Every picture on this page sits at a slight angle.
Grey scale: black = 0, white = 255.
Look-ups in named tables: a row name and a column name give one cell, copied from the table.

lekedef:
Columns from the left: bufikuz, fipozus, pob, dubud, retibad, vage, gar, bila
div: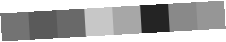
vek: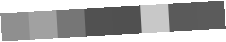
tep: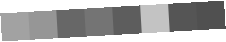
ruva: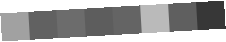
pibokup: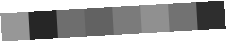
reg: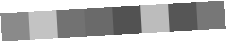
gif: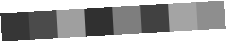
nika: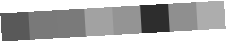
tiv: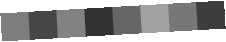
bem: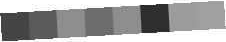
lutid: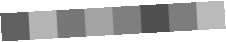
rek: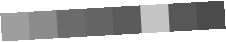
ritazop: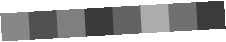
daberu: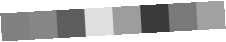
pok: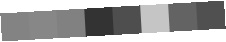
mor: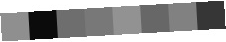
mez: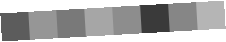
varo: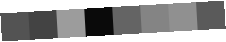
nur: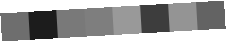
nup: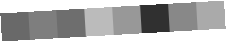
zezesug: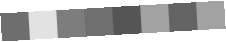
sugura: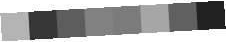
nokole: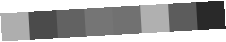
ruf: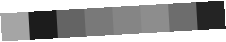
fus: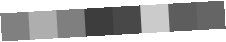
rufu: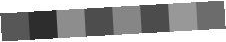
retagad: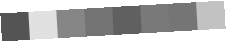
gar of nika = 143
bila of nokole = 41
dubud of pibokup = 98
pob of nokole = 98
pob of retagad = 134
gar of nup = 136
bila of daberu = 161
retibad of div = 167

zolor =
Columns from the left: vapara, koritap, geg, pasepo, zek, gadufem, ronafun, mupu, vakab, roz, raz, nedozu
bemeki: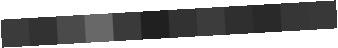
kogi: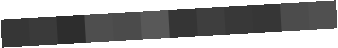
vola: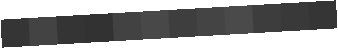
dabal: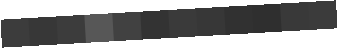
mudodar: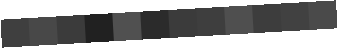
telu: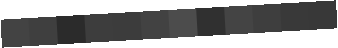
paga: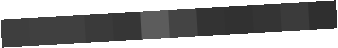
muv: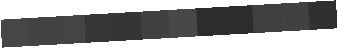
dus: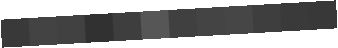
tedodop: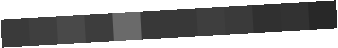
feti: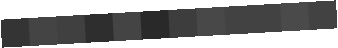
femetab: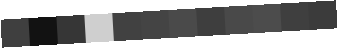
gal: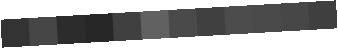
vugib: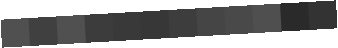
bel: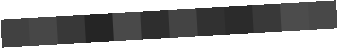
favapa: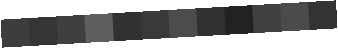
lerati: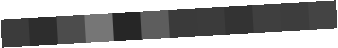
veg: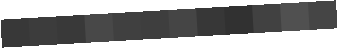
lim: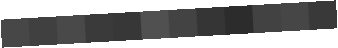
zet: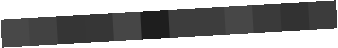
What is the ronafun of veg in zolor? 69
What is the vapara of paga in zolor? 62
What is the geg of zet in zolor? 53
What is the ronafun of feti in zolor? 61
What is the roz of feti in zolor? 66
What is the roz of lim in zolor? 66
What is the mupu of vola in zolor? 68
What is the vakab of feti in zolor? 66
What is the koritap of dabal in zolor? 55
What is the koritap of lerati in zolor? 45
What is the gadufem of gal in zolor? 97
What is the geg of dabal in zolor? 60
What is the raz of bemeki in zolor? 54
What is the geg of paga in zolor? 64
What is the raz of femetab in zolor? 63
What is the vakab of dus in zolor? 70
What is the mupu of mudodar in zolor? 62

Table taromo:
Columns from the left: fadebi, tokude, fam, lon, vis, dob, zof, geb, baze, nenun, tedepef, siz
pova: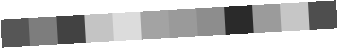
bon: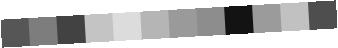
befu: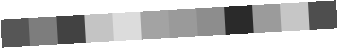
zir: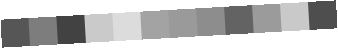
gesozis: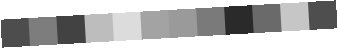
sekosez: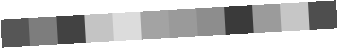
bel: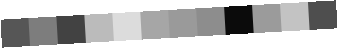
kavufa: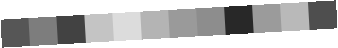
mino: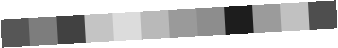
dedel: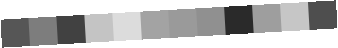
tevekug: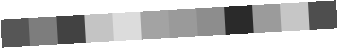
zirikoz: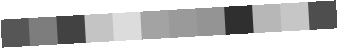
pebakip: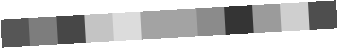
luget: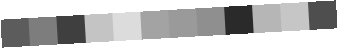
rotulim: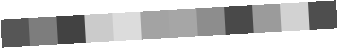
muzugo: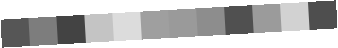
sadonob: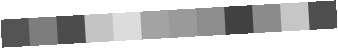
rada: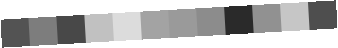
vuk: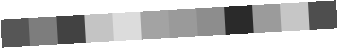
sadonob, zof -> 154
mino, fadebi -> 86
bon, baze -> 19
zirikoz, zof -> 154
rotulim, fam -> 66
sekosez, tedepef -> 198
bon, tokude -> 125
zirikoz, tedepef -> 198
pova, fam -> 66
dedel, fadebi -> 86
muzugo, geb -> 141
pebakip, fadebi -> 86
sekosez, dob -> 163
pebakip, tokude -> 125
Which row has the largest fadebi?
luget

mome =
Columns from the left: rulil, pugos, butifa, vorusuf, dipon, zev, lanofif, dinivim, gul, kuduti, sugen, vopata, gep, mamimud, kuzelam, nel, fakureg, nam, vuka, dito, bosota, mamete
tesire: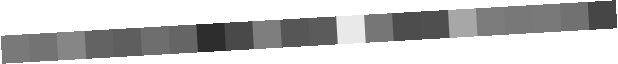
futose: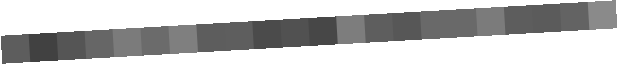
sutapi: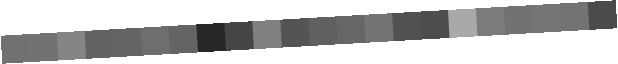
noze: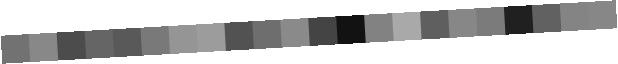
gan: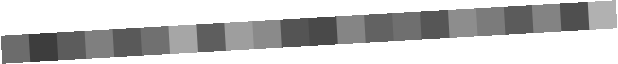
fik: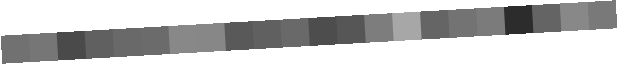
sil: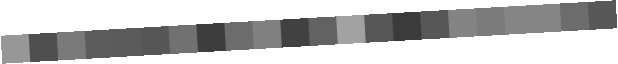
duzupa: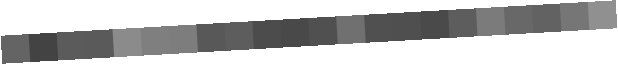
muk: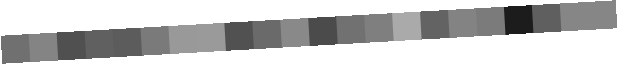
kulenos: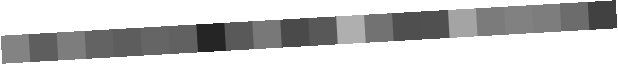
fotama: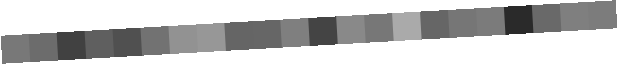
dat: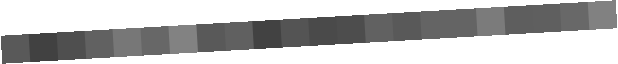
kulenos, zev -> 101
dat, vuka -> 94
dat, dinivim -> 89
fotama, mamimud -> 119
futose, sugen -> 81
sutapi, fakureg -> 169
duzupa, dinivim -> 88
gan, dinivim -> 94
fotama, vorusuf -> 95
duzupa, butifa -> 91
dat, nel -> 100

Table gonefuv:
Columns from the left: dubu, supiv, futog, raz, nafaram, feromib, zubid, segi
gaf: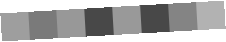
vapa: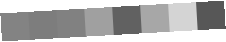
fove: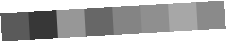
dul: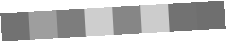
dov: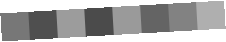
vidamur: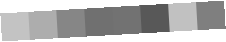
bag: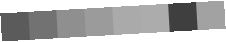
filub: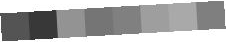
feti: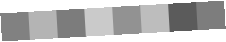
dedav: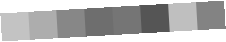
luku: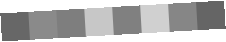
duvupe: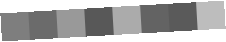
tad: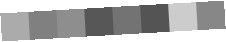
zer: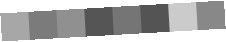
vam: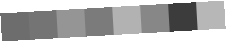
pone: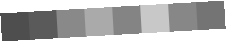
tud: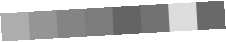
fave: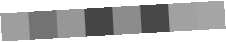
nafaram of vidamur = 114
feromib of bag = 172
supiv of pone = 90
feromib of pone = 200
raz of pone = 170
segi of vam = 183
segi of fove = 138
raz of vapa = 160
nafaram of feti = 146
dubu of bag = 91
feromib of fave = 72
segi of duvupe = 189
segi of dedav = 131
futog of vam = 149
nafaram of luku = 128
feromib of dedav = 85
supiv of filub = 56
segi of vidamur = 127
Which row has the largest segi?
duvupe

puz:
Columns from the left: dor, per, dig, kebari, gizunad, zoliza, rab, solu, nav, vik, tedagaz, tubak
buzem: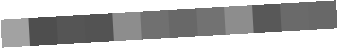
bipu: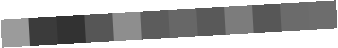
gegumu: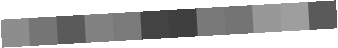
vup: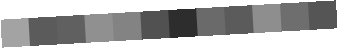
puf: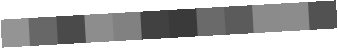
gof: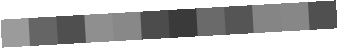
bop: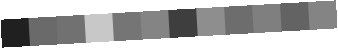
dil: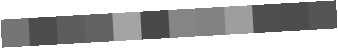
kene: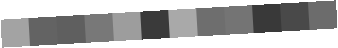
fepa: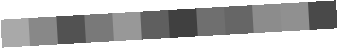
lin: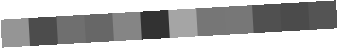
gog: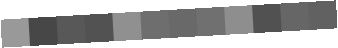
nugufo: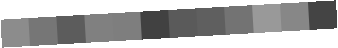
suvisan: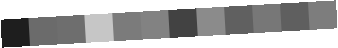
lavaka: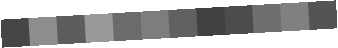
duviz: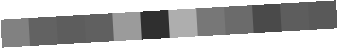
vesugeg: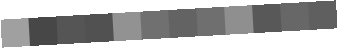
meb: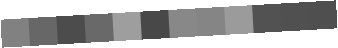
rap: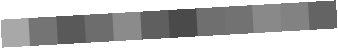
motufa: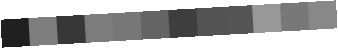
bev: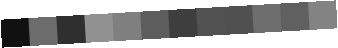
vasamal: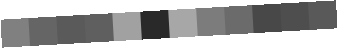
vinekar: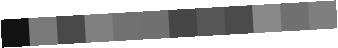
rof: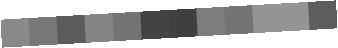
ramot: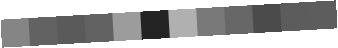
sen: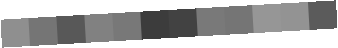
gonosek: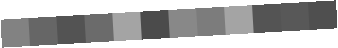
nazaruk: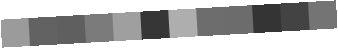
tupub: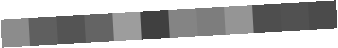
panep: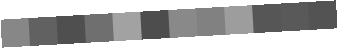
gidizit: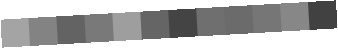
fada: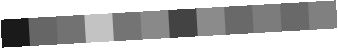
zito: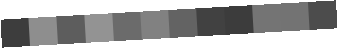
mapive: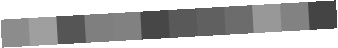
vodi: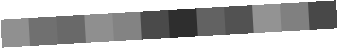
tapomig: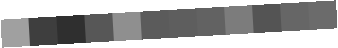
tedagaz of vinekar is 112
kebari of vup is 144
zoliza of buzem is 112
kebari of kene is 120
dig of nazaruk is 95
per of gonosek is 102
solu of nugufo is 95
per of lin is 76
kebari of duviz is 96

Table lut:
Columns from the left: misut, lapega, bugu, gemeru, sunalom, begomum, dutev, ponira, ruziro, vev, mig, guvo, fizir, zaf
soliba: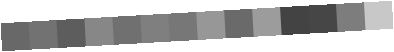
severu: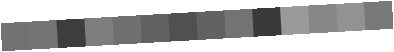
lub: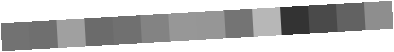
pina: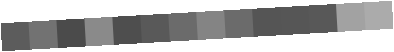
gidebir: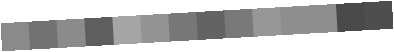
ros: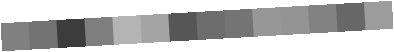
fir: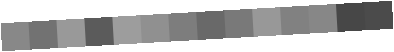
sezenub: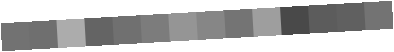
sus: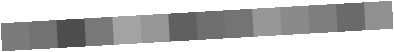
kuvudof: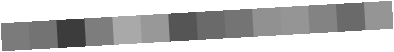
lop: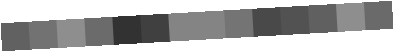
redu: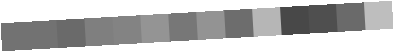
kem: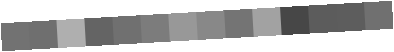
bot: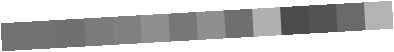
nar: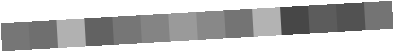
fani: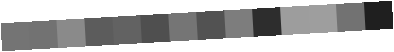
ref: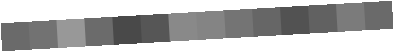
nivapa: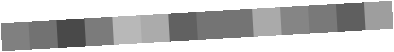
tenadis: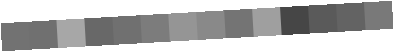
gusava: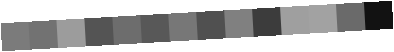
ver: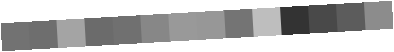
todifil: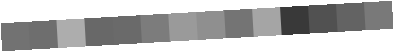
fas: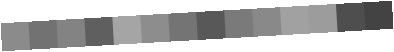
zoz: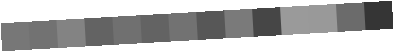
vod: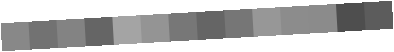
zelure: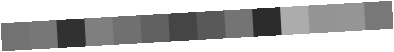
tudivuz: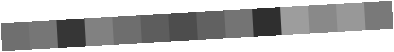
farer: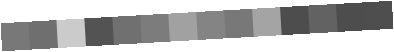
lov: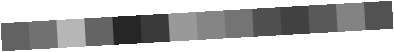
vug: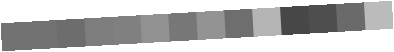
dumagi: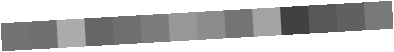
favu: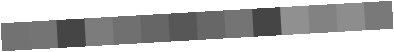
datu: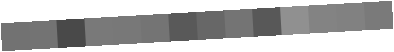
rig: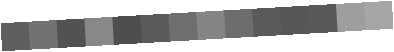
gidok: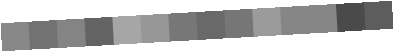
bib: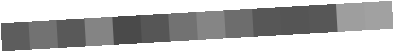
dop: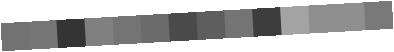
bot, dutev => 119
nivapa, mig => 133
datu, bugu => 73
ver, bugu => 164
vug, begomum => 145
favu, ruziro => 116
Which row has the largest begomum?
nivapa

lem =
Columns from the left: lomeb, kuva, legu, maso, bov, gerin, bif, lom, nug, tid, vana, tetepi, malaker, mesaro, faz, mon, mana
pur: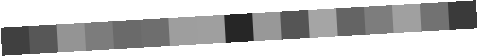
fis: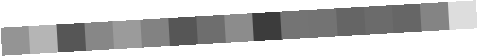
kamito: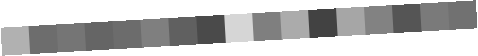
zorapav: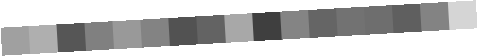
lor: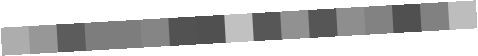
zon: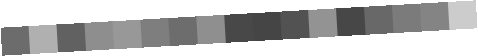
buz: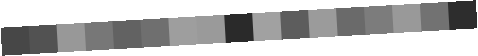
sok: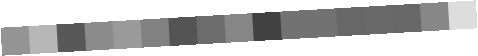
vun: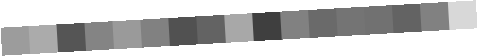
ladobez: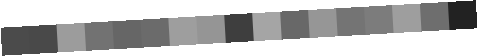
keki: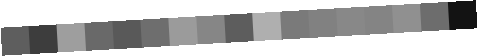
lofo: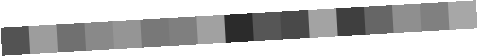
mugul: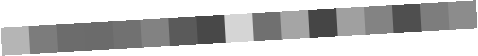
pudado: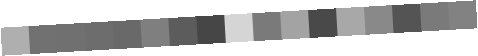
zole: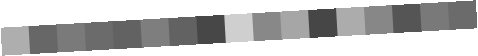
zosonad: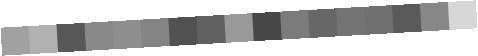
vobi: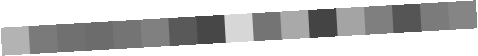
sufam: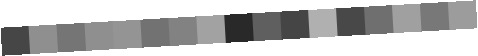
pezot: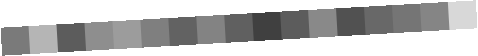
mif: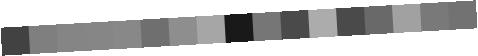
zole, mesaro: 135
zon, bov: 152
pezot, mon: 133
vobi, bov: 116
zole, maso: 107
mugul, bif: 90
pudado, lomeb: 175
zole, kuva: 103
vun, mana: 216
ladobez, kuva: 73
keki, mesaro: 132
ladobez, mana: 34
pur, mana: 58
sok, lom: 108
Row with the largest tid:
keki

